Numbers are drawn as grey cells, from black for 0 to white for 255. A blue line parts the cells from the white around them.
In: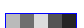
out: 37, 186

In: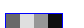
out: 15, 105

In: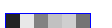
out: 116, 36

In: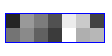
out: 67, 116

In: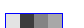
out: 168, 227

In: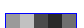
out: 111, 154

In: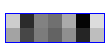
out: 220, 163

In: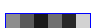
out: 210, 141

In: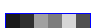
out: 80, 27

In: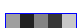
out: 199, 159
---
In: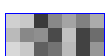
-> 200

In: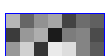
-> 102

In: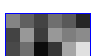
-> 96

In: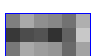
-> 169

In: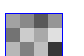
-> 137

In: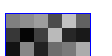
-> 142

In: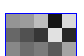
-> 156

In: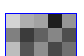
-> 174

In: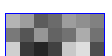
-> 157
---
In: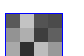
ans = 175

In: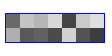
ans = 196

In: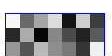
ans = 172

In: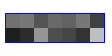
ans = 119

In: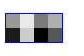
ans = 233

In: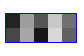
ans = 158

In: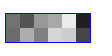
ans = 84
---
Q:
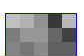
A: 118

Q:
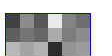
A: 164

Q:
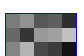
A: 179

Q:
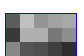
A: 85

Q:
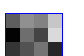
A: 82

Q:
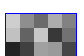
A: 64

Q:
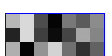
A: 4
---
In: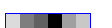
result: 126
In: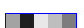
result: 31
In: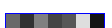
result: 49
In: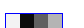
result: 12
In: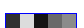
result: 220
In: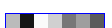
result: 21
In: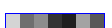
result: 111
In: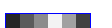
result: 91
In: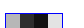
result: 46
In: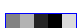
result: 179
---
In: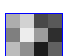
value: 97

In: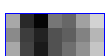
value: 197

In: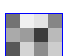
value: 205

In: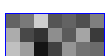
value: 107

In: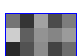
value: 109

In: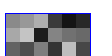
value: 71

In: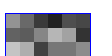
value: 140

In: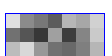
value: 182
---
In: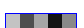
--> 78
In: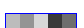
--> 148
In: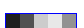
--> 81
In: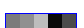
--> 144
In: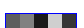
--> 129
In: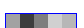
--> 61
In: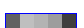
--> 191
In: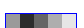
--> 44
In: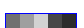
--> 159
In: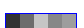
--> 108
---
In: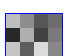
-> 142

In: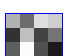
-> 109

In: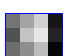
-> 164

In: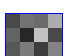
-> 115

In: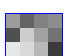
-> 99

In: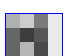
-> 204

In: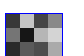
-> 197

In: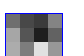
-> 72
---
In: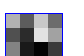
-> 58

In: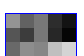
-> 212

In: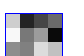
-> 193

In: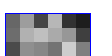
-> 127

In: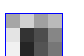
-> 119

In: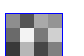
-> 128

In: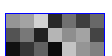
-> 128

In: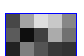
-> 50
